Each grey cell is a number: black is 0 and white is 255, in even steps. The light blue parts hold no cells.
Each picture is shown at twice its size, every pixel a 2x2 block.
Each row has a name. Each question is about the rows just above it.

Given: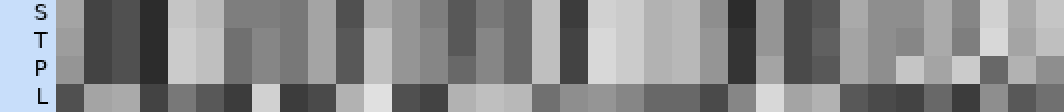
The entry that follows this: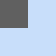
[164]
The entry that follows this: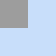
[67]

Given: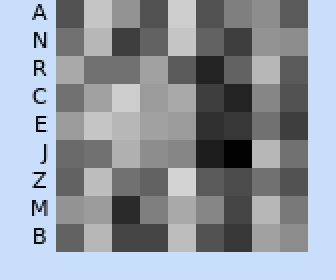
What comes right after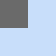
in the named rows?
[113]
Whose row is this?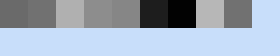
J
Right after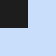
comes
[2]
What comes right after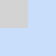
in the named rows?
[90]
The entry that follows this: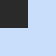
[127]
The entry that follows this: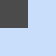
[113]
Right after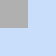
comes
[141]

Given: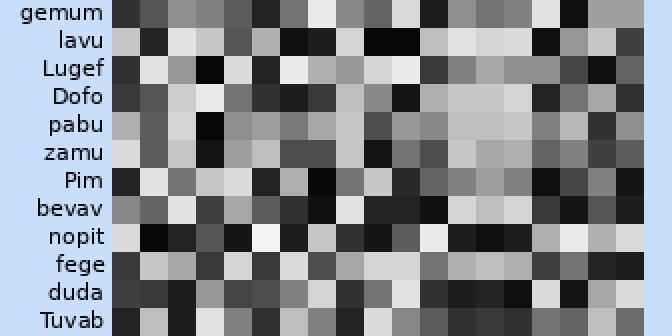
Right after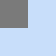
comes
[167]
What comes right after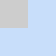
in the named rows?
[234]
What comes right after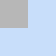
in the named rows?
[49]
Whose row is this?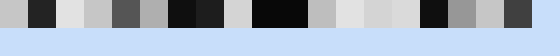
lavu
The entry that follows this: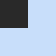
[100]

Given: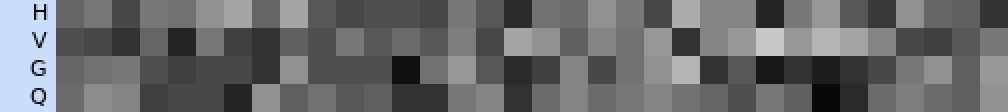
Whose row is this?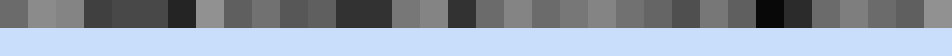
Q
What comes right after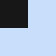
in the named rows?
[50]
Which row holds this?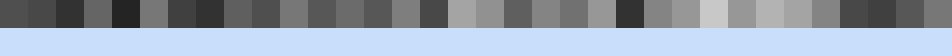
V
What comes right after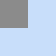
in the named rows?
[132]
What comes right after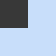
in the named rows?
[145]

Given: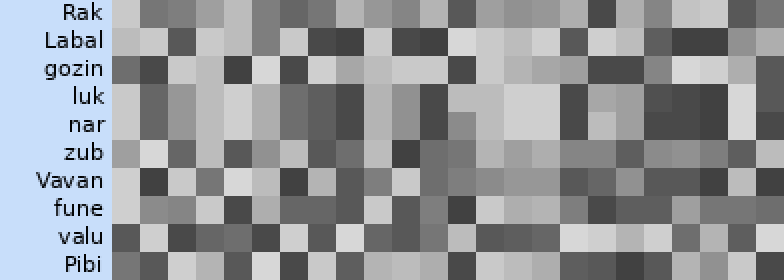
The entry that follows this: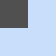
[73]
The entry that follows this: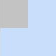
[201]

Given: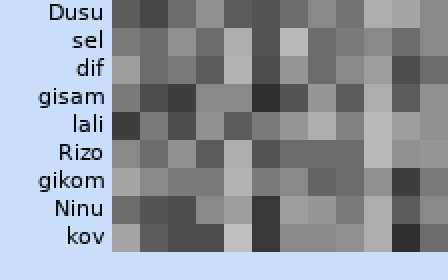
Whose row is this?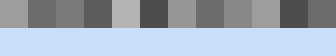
dif
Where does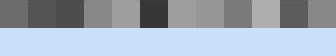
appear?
Ninu
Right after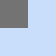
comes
[173]
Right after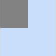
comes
[185]
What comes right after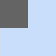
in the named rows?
[108]

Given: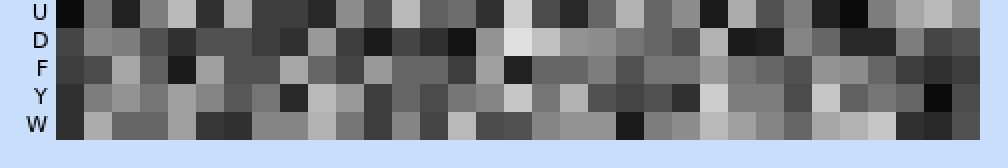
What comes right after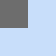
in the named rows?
[48]
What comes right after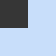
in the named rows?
[48]
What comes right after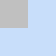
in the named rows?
[147]
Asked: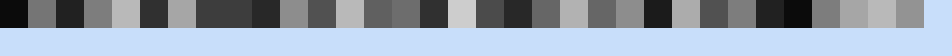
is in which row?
U
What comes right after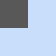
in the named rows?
[117]
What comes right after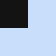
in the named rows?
[147]

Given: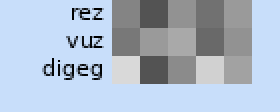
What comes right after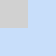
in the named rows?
[162]
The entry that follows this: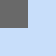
[146]
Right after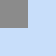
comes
[209]
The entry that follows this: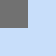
[154]
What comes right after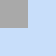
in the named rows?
[105]
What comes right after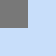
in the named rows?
[154]

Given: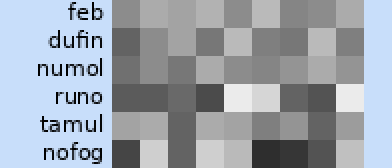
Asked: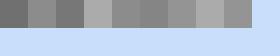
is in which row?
numol
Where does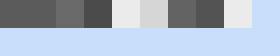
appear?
runo
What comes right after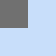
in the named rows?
[140]
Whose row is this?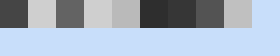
nofog
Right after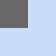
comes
[75]
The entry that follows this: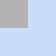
[140]
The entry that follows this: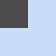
[235]

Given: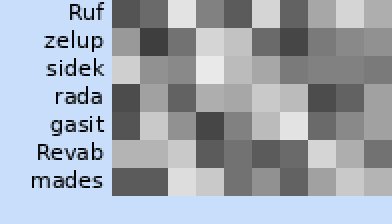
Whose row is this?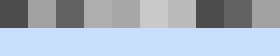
rada
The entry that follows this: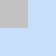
[106]
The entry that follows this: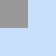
[62]
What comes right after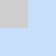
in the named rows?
[145]

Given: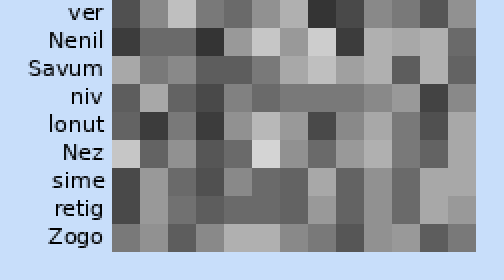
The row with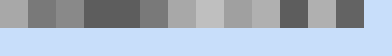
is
Savum
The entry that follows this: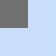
[93]
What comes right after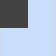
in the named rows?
[137]
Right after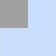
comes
[176]
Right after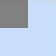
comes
[106]
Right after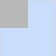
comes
[153]

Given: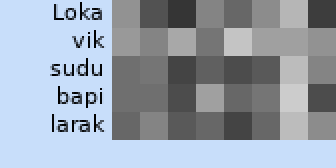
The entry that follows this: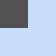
[53]
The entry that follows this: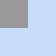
[132]
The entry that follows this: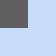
[76]
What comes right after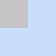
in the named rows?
[160]

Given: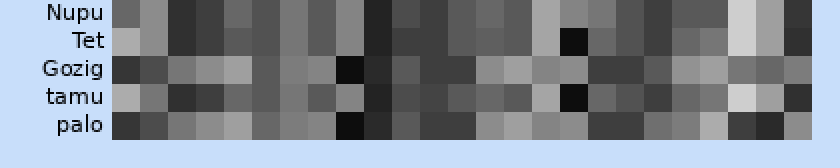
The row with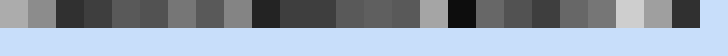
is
Tet
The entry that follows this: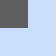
[89]
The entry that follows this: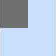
[124]
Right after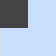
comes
[89]

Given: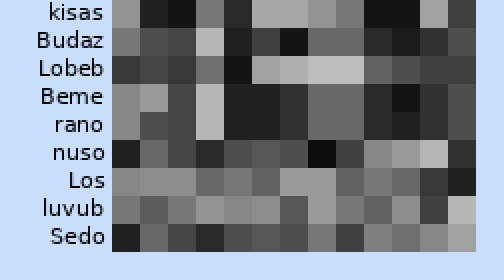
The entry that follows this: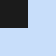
[49]
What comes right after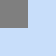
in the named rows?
[111]

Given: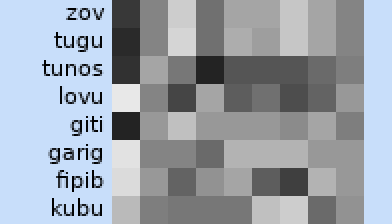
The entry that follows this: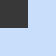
[132]
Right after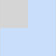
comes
[112]
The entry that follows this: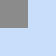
[165]
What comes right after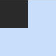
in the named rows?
[132]
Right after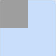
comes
[198]
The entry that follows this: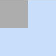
[158]

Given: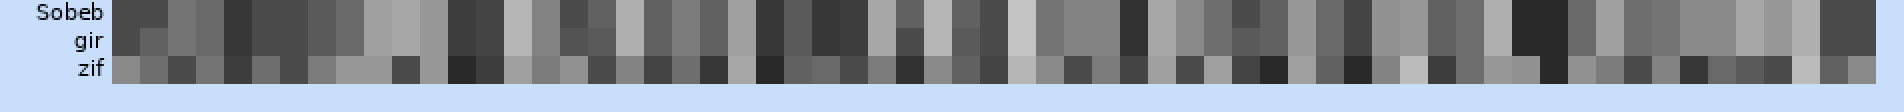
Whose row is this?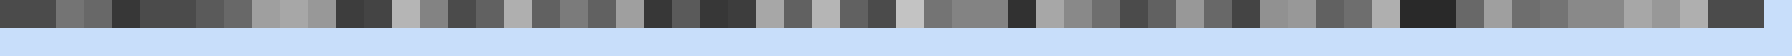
Sobeb
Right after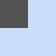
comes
[90]

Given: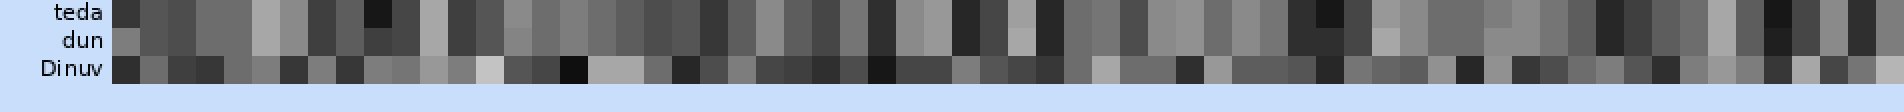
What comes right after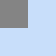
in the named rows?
[109]
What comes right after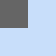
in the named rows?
[93]
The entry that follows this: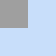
[39]
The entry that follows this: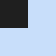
[70]

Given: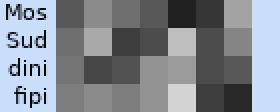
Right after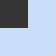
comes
[163]
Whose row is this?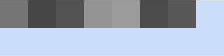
dini
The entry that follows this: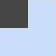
[82]

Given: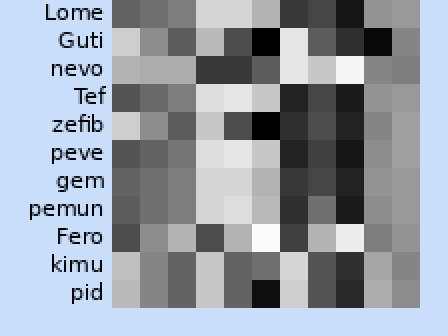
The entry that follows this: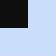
[206]
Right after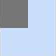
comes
[221]
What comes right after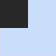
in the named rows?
[172]
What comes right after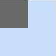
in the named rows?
[125]
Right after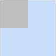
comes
[133]
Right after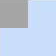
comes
[133]

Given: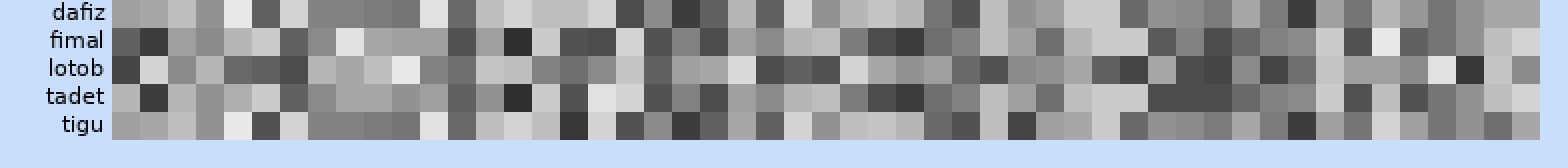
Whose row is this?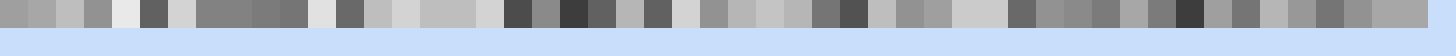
dafiz
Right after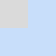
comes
[76]
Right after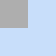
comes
[203]
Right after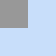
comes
[117]
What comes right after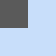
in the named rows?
[130]
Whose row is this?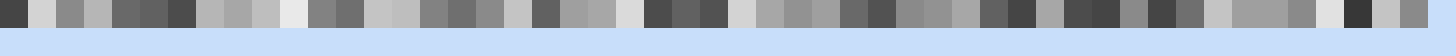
lotob

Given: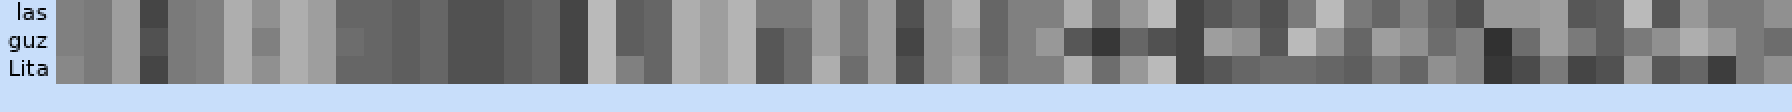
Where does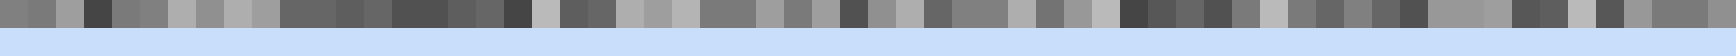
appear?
las
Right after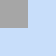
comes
[109]
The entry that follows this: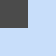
[122]
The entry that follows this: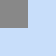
[122]
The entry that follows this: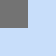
[152]

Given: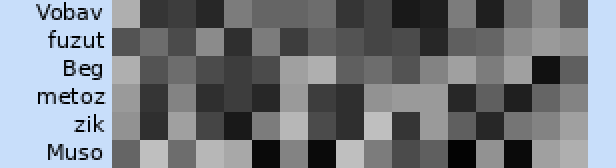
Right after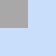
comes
[10]
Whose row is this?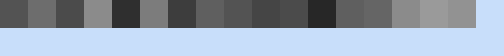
fuzut
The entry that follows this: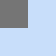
[131]
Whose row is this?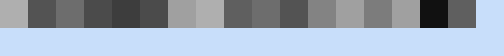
Beg

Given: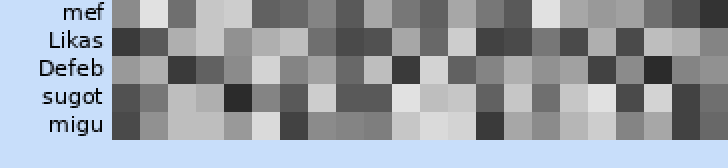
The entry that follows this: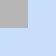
[205]
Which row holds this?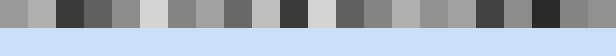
Defeb
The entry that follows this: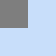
[198]

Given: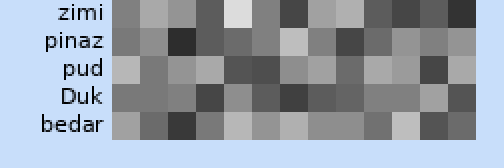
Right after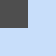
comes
[142]
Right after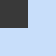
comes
[121]
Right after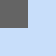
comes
[128]
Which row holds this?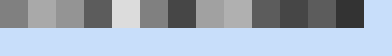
zimi
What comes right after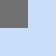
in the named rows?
[190]
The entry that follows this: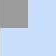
[70]

